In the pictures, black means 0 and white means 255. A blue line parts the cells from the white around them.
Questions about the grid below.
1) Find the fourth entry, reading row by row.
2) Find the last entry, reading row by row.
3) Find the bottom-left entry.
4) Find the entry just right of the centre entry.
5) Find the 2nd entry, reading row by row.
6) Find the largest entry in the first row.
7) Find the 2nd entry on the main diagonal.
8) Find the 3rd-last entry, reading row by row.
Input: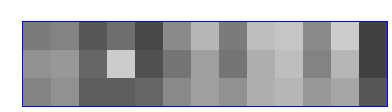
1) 110
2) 87
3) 131
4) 117
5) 131
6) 204
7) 152
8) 152

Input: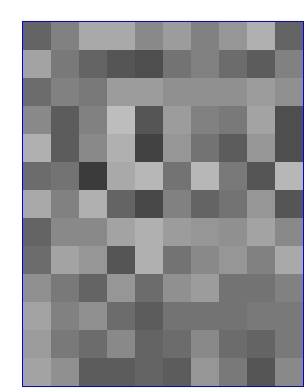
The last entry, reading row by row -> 137
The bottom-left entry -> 163
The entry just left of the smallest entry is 115
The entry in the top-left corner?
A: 100
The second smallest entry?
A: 66
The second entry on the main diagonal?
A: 121
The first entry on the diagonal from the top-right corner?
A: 100
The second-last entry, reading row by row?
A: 85
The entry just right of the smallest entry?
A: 169
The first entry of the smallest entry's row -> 108
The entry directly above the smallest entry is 137
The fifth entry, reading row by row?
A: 137
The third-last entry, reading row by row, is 121
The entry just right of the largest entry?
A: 85
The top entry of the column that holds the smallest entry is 169
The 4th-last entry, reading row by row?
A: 150
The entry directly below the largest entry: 176
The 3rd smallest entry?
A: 72
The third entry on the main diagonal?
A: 121
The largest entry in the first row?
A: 176
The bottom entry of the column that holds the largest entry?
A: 92

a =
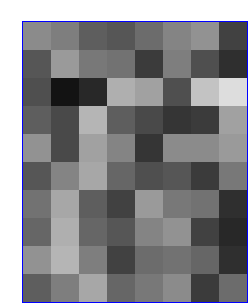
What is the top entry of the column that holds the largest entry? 65
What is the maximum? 221
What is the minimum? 19
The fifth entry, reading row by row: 108
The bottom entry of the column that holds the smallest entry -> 126
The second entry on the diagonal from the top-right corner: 79
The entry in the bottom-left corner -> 94
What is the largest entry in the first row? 146
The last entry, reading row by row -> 108
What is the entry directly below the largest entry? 161
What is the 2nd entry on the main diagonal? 154
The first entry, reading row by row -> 139
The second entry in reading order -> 126
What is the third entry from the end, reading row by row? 139
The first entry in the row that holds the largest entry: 79
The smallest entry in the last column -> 40
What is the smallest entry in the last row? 59
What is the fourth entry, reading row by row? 86
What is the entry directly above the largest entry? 47
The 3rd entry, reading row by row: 94
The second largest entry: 195
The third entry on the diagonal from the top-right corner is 79
